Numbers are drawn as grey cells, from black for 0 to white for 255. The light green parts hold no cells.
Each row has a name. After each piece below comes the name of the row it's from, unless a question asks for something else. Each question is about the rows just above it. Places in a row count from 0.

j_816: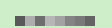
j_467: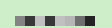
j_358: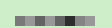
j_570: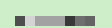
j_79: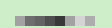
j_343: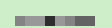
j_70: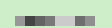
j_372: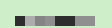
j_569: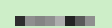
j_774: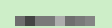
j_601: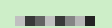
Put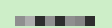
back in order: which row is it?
j_372
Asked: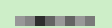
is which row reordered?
j_358
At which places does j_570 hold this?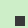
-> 5
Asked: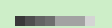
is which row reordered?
j_570
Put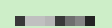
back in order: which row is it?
j_467
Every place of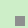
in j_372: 3 6 7

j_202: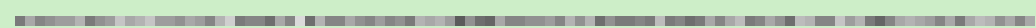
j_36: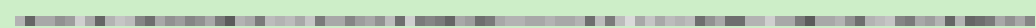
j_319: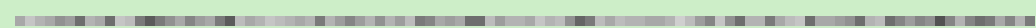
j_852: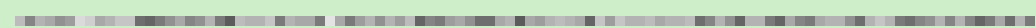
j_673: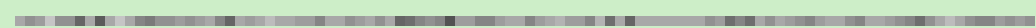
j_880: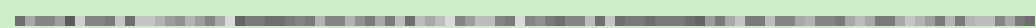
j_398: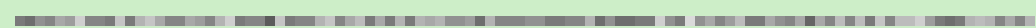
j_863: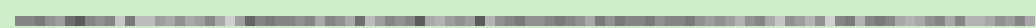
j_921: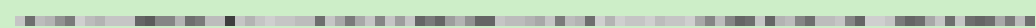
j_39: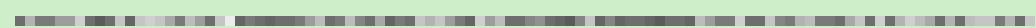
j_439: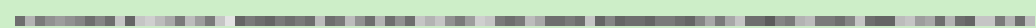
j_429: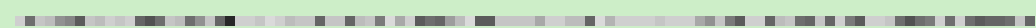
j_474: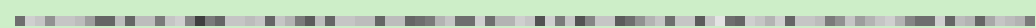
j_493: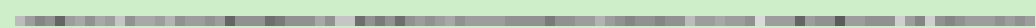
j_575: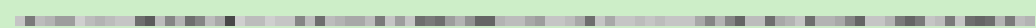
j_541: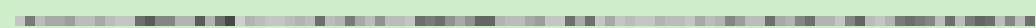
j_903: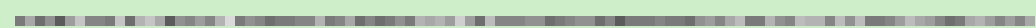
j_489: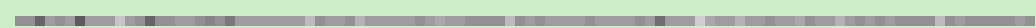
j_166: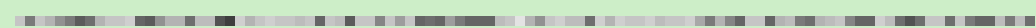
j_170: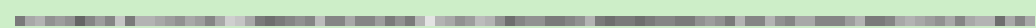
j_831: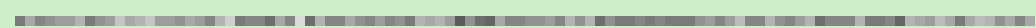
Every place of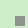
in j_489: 0 1 4 12 14 15 18 20 30 33 40 45 46 47 48 50 52 57 62 75 79 84 86 88 89 90 91 93 95 96 97 98 99 101
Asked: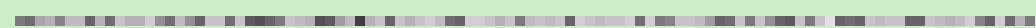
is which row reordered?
j_166
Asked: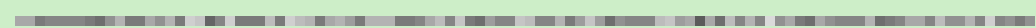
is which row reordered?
j_398

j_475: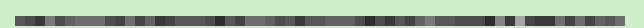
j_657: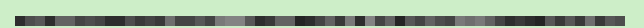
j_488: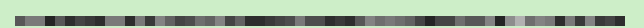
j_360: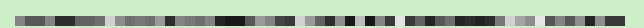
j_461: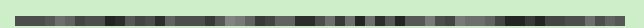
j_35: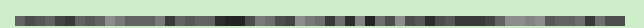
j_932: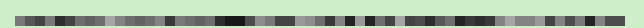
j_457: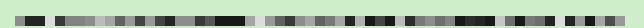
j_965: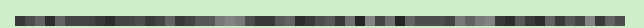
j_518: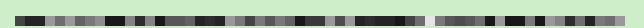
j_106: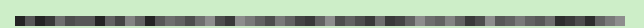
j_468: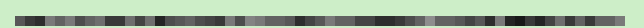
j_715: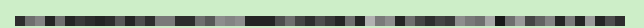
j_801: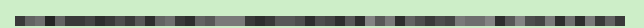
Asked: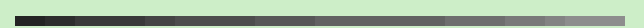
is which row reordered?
j_35
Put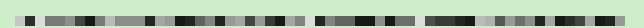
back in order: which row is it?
j_457
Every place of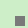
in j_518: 7 22 24 26 42 51 58
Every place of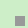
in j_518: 3 5 21 31 33 48 53 60

